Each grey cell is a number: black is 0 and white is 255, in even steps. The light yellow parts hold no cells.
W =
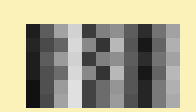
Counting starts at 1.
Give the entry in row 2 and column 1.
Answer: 37
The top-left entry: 30
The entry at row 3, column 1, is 30
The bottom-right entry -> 170
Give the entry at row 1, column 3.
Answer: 162
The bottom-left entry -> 17
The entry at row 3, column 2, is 93
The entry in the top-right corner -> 162
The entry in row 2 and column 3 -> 100
